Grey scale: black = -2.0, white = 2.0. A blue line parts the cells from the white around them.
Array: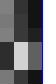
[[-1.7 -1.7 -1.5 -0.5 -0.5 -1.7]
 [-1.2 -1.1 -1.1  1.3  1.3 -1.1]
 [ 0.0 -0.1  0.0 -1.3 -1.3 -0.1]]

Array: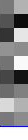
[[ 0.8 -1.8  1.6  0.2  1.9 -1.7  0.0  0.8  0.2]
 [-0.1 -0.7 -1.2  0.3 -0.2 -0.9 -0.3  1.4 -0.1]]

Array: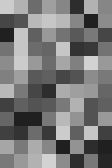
[[ 0.1  0.2 -0.9 -0.2  0.4 -0.1 -0.4 -0.5  0.4 -1.0 -1.5 -1.4]
 [ 0.8 -1.5 -0.1 -1.1  1.3  0.2  0.4 -0.7 -0.7  1.1 -1.3 -0.1]
 [-1.3  0.1 -0.6 -1.2  0.0 -0.7  0.5  0.8  0.3 -0.5  0.3 -1.3]
 [ 0.1  0.9 -0.2  1.1  0.6 -0.9  0.7 -0.1  0.9  1.2 -1.5  0.2]
 [ 0.5  1.1  0.4 -0.4 -0.3 -0.5 -1.3 -0.6 -0.1 -1.1  0.1  1.3]
 [-0.3  0.9 -0.5 -0.3  0.4 -0.6 -0.9 -0.7 -1.5 -0.3  0.7  0.8]
 [ 0.8 -0.7  1.1  1.1  1.2  0.5 -0.1 -0.5 -1.5 -1.2 -0.1  0.4]
 [ 1.2 -0.9 -1.5 -0.2  0.2  0.0  0.9 -1.0 -0.4 -1.0  0.6 -0.1]]

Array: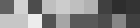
[[-1.2 -1.0]
 [-1.3  0.1]
 [-1.0 -0.8]
 [ 0.8 -0.6]
 [ 1.0 -0.6]
 [ 1.2  0.6]
 [ 1.0 -0.7]
 [-0.8  1.7]
 [ 1.3  1.1]
 [-0.5  1.1]]

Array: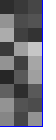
[[-0.9 -0.7 -1.2  1.1  0.6  0.5 -0.6 -0.8  0.3]
 [-1.1 -0.8 -1.0  0.5 -1.0 -0.6 -1.3 -0.7 -0.9]
 [-1.3  0.3  0.7 -1.1  0.3 -1.4 -0.5  0.3  0.1]]

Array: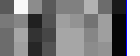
[[-1.6 -1.9 -1.9 -1.9]
 [-0.3  0.5  0.5  0.3]
 [ 0.8 -0.2  0.1  0.2]
 [ 0.0  0.3  0.6  0.6]
 [ 0.0  0.5  0.6  0.6]
 [-0.6 -0.7 -0.9 -0.7]
 [ 0.2 -1.5 -1.2 -1.4]
 [ 1.9  0.1  0.6  0.5]
 [-0.6 -0.1 -0.3 -0.3]]

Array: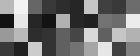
[[-0.3  1.7  0.8  0.0]
 [-1.1 -0.3  1.1 -1.0]
 [-1.0 -0.2 -0.5  1.6]
 [ 1.1 -1.5  1.4  0.6]
 [-1.4 -1.4 -0.9 -0.2]
 [-1.3  0.8 -0.5 -0.5]
 [-1.1 -1.7 -1.2 -1.2]
 [-0.4 -1.4 -1.3  1.2]
 [ 1.8  1.6  0.9 -1.5]
 [ 0.9 -1.7  0.4 -1.1]]
